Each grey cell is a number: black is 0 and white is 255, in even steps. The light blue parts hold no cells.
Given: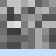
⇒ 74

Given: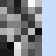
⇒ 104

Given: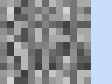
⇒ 184

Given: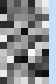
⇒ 14

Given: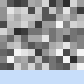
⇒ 145

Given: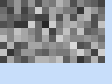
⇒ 206
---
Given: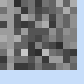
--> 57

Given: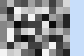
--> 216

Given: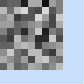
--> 99

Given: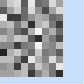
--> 175

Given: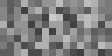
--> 147

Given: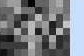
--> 86
